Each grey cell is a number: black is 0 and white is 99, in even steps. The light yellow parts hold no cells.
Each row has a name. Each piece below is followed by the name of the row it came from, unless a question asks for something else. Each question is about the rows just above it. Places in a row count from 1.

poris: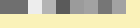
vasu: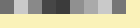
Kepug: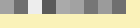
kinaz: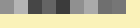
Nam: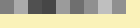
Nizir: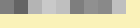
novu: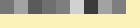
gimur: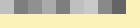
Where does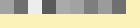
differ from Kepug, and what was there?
7, [46]
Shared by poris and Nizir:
[70]
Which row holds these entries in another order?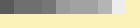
poris
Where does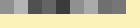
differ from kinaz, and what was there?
3, [27]
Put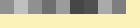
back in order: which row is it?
Nam
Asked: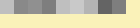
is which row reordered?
Nizir
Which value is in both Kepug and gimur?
[66]

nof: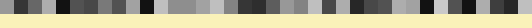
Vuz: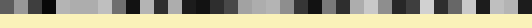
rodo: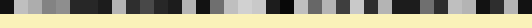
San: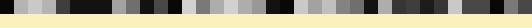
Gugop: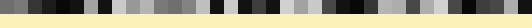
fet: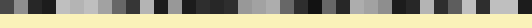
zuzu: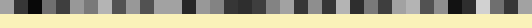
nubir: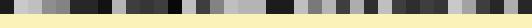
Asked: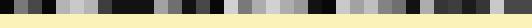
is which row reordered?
San
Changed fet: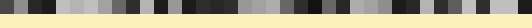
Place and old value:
10, [21]

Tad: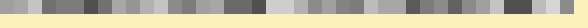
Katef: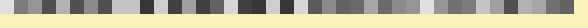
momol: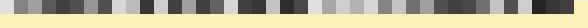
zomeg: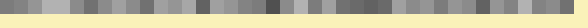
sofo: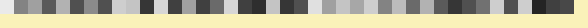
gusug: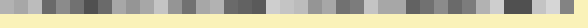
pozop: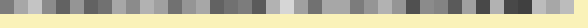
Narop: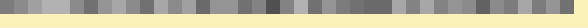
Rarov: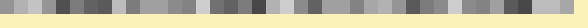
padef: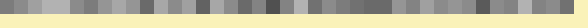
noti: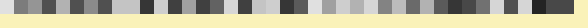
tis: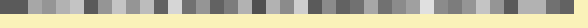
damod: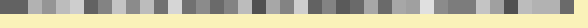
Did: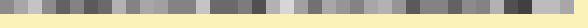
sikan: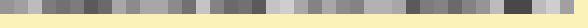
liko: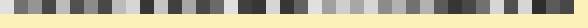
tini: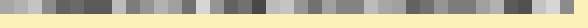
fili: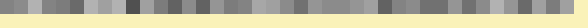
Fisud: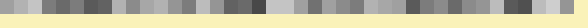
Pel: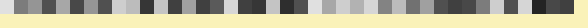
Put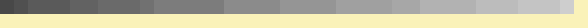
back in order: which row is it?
Fisud
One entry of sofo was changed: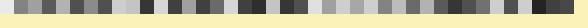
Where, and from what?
25, [76]
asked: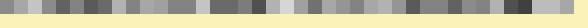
Did
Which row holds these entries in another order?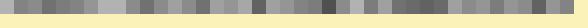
zomeg
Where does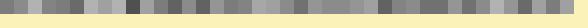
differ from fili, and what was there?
1, [51]
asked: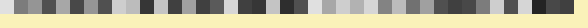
Pel
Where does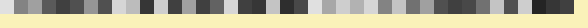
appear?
momol

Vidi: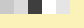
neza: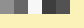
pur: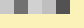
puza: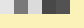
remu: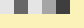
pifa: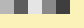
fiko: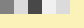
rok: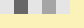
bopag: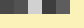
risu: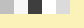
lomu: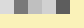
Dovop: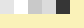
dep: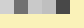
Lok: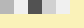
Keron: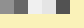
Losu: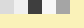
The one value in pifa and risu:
[24]
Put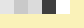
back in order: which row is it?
Vidi
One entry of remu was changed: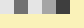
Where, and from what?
2, [40]

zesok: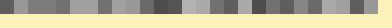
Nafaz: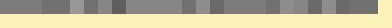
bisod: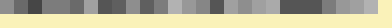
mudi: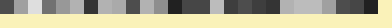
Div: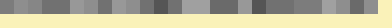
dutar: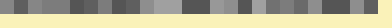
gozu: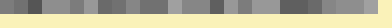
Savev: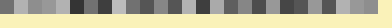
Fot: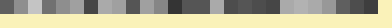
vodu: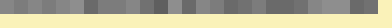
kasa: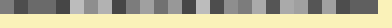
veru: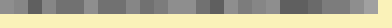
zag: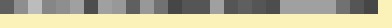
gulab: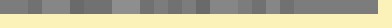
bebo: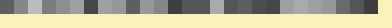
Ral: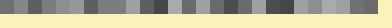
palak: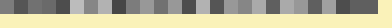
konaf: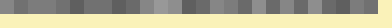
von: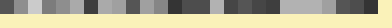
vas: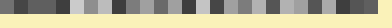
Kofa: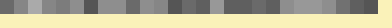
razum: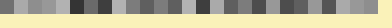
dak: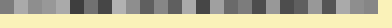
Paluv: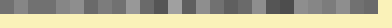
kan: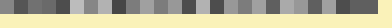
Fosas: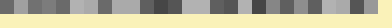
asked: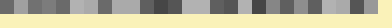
Fosas
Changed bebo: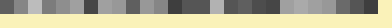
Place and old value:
16, [66]
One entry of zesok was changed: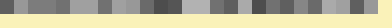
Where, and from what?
15, [66]
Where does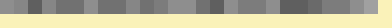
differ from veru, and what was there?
19, [52]

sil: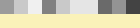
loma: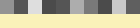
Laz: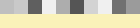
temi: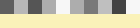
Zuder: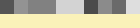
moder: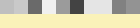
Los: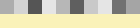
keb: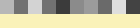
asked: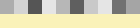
Los
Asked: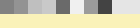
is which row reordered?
moder

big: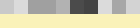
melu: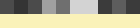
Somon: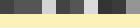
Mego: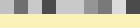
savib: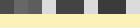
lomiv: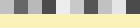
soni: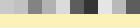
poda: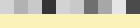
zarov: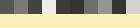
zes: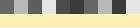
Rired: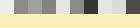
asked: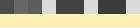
savib
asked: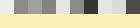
Rired

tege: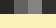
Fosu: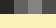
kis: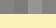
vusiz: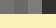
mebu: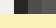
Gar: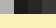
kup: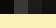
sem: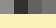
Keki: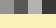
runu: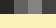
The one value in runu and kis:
[51]
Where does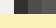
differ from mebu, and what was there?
2, [15]
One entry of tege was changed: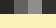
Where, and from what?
3, [51]
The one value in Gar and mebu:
[15]
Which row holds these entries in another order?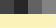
runu
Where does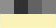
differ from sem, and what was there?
4, [45]
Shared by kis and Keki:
[58]

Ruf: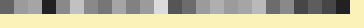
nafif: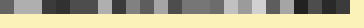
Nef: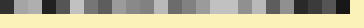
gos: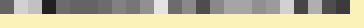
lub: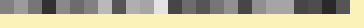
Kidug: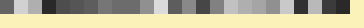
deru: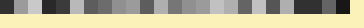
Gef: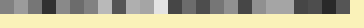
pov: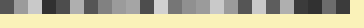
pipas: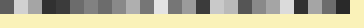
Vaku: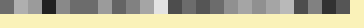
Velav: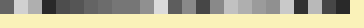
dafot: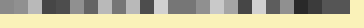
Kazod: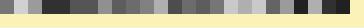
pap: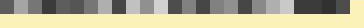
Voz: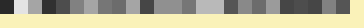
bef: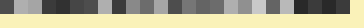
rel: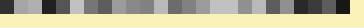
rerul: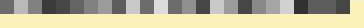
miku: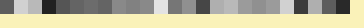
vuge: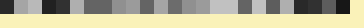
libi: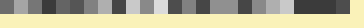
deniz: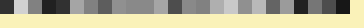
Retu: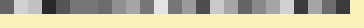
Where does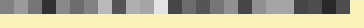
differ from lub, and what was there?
25, [33]
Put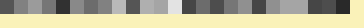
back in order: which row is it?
Gef

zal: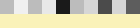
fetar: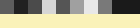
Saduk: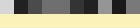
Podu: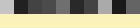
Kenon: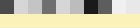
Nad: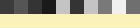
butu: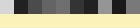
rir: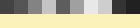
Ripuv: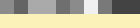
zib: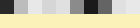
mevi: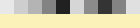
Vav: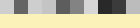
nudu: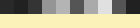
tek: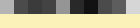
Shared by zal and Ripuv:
[93]
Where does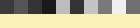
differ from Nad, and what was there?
5, [76]
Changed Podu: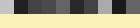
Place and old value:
5, [43]
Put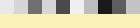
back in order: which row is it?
Kenon
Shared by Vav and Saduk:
[83]

